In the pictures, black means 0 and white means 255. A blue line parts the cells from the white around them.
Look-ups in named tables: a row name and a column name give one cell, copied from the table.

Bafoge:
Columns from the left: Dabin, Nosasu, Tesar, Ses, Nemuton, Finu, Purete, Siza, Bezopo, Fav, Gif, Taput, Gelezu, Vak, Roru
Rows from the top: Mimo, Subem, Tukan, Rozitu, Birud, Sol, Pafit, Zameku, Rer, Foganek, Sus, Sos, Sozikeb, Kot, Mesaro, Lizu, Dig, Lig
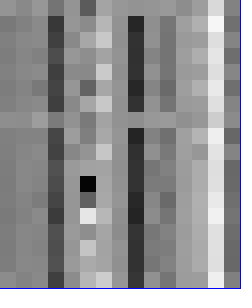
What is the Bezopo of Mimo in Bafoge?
147
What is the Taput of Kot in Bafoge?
159
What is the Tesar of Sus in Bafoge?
134
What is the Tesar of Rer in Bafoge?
131
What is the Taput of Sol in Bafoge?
158
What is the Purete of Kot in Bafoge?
183
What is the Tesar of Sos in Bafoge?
132

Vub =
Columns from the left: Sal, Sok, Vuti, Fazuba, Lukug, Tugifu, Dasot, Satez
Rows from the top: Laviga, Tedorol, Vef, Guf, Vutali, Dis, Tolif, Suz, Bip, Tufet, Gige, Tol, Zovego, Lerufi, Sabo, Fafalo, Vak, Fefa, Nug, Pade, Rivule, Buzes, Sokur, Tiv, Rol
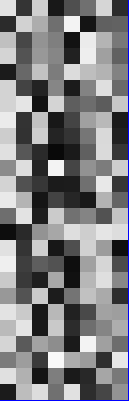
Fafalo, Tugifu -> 209
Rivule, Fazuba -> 201
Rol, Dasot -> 70
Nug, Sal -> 152
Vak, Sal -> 239
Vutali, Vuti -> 194
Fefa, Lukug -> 17
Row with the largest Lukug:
Tedorol

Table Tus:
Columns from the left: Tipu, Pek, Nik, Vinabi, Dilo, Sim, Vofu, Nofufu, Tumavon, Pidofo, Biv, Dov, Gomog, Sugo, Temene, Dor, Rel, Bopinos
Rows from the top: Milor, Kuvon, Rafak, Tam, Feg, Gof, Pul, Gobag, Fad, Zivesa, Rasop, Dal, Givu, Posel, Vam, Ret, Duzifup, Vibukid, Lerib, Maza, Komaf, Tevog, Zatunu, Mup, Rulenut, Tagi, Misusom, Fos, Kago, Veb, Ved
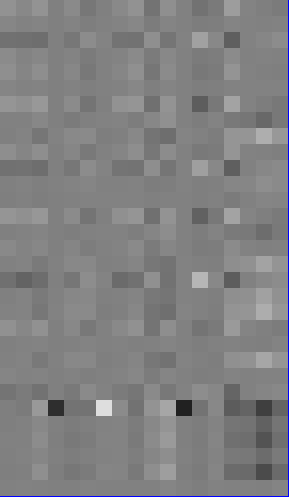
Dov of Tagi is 33
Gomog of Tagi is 115
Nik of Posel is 151
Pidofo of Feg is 118
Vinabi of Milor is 128
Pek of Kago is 130
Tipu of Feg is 143
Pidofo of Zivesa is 119
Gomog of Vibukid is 182
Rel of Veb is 75
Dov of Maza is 132
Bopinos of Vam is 121
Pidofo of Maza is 116
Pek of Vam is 130
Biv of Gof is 132

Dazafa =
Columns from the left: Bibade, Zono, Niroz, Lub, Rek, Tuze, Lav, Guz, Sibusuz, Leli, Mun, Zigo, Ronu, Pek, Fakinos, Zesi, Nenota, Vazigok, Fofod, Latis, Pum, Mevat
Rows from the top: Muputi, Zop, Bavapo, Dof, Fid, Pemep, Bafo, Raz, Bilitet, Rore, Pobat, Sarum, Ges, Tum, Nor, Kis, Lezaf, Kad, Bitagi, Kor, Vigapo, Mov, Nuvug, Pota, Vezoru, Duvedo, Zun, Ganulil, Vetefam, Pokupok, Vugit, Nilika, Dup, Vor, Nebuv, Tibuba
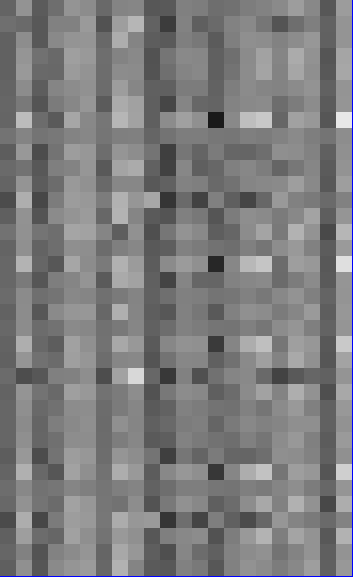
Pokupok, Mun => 136
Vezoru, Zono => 148
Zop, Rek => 129
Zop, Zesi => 137
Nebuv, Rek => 139
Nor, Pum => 73
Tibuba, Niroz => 86
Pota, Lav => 77
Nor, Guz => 94
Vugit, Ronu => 126

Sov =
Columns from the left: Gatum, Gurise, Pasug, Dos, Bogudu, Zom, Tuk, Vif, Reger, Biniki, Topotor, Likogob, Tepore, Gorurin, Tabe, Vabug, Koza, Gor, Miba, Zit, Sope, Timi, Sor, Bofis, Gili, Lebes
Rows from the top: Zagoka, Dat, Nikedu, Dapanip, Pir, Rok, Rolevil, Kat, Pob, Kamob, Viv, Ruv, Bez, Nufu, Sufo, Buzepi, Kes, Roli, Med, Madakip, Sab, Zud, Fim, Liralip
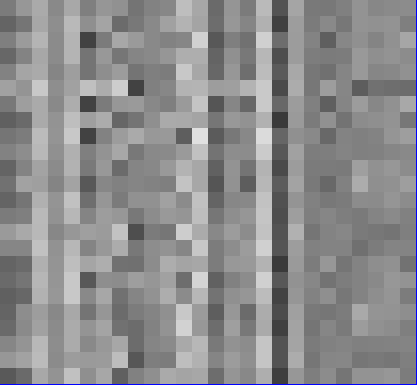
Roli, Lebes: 147
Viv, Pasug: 163
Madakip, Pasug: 157
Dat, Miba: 157
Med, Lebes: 124
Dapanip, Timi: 124
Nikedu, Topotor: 130
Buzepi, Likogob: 134
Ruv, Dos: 132
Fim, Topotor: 124
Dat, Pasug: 167
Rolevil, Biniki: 136
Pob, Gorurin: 91

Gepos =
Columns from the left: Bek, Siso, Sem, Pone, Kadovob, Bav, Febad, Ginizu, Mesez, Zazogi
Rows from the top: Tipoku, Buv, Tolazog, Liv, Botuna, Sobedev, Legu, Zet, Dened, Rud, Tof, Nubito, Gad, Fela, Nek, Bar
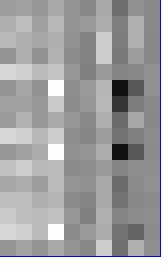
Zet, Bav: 137
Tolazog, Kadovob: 146
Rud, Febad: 173
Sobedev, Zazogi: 144
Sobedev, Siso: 166
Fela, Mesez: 140
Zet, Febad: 174
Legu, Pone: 202
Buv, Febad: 173
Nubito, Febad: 169
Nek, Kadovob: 139

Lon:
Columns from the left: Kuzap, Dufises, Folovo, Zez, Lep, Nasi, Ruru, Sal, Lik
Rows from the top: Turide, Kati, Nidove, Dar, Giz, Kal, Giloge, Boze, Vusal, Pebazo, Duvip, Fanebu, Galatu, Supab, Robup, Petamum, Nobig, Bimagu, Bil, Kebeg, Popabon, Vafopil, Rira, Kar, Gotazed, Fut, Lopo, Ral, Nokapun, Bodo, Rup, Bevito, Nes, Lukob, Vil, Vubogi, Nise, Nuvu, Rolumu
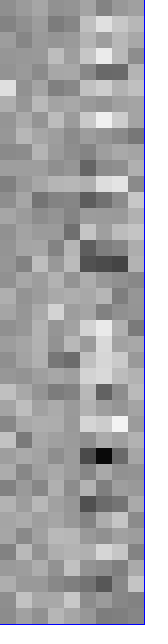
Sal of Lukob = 161
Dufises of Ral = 122
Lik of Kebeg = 149
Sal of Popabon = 176
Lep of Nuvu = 200
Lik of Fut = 164
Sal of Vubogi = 127
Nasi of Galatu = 93
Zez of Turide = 145
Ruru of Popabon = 234
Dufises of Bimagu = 167
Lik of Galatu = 199
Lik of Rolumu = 134
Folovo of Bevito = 184
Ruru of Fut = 158
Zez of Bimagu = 178
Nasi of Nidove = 180

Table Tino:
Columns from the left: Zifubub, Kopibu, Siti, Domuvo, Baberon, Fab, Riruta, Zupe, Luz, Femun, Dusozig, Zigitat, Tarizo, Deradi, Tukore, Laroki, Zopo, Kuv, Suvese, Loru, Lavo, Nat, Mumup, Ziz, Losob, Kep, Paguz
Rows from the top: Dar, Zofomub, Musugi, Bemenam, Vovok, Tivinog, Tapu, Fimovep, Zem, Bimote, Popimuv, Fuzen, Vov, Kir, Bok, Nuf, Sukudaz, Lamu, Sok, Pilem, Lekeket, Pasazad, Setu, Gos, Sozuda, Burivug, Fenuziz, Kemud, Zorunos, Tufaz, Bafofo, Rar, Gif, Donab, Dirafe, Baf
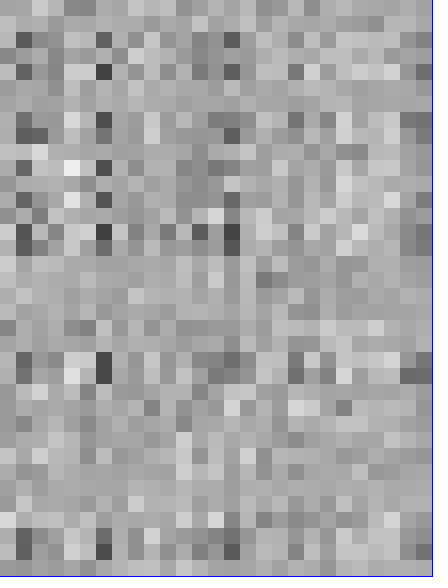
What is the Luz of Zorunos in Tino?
160
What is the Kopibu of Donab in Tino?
98
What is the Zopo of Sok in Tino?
153
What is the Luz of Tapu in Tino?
182
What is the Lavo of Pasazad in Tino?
186
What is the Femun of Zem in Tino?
205
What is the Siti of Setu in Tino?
152
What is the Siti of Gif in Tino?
187
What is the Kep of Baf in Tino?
176
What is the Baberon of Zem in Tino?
190
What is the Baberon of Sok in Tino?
159
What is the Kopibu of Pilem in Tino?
161
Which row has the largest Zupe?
Bok

